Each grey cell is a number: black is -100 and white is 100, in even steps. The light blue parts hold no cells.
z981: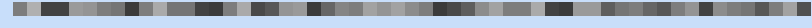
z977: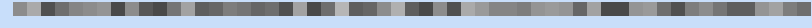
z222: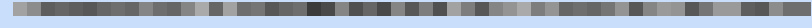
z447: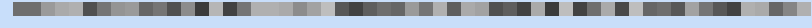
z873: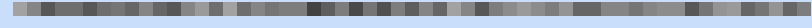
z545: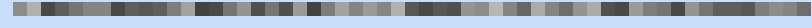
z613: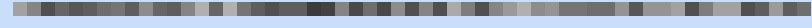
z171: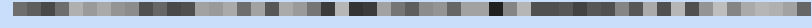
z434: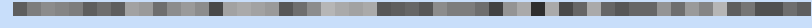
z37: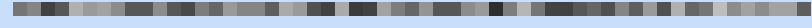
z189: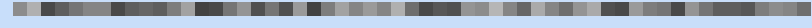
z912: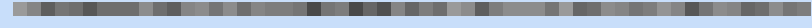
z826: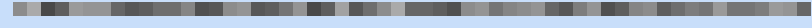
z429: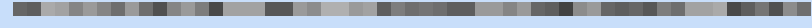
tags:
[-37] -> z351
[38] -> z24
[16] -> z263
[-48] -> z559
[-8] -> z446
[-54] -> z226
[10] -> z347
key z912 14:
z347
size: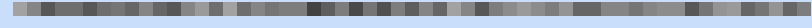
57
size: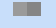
2

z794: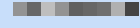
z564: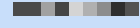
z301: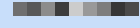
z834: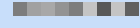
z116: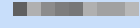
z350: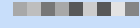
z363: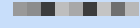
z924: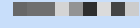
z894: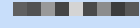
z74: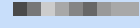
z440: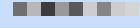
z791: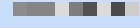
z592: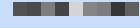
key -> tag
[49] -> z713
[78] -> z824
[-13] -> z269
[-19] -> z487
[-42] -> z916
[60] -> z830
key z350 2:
z713
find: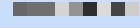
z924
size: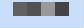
4
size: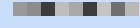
9
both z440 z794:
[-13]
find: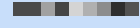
z564

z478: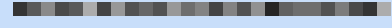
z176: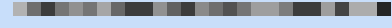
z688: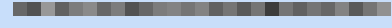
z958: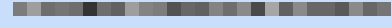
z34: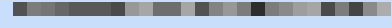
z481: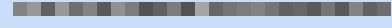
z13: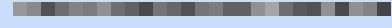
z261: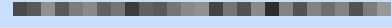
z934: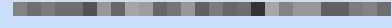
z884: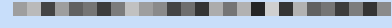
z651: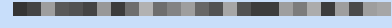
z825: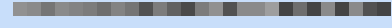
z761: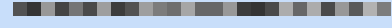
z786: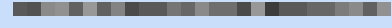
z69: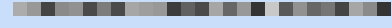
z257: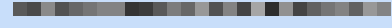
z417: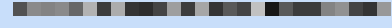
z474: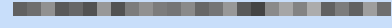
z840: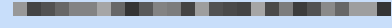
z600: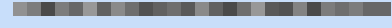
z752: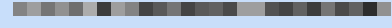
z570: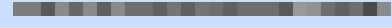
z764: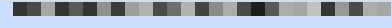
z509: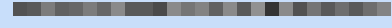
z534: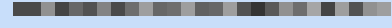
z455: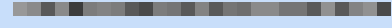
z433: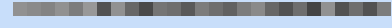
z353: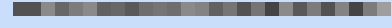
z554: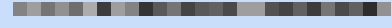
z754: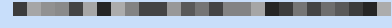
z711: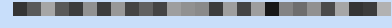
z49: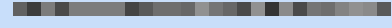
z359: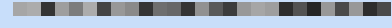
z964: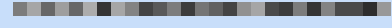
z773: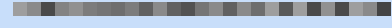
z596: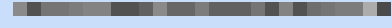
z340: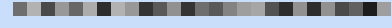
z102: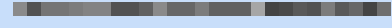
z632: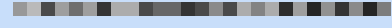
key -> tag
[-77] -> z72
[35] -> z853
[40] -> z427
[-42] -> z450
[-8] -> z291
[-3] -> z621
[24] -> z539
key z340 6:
z853
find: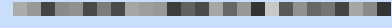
z69
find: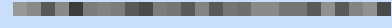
z455

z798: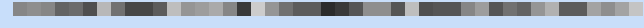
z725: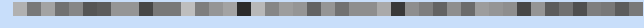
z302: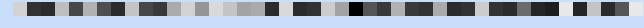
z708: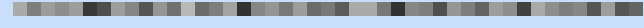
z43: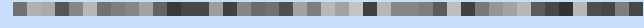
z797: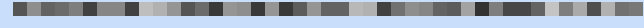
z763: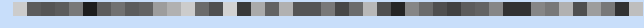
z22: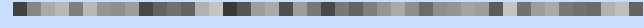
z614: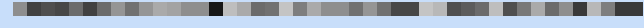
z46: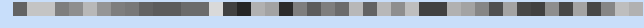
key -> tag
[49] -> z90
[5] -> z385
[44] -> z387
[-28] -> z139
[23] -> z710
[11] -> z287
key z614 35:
z90
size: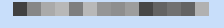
14
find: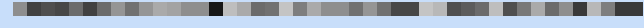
z614
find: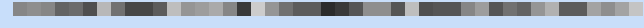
z798
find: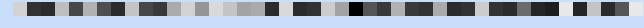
z302
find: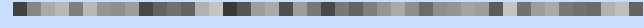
z22

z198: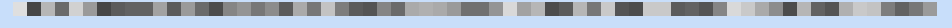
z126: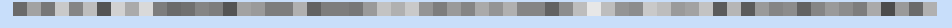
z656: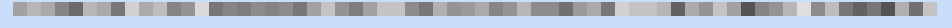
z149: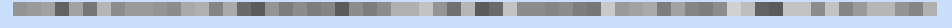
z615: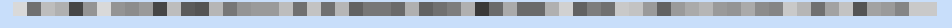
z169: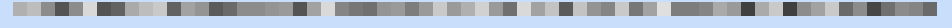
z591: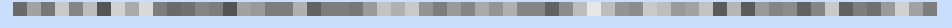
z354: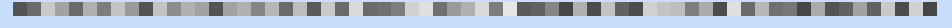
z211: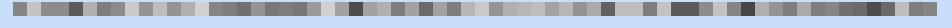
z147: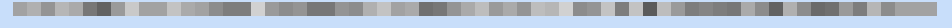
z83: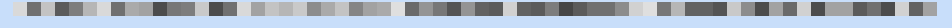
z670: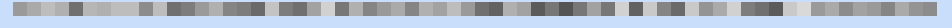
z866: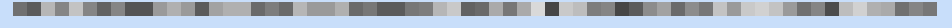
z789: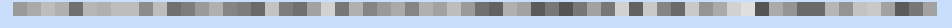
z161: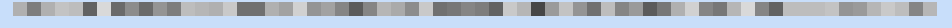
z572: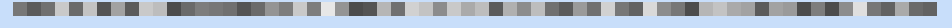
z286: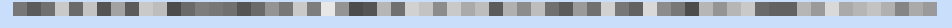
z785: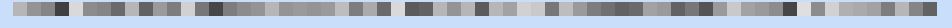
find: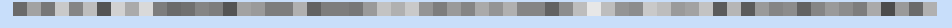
z126
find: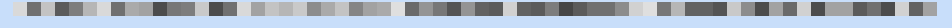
z83

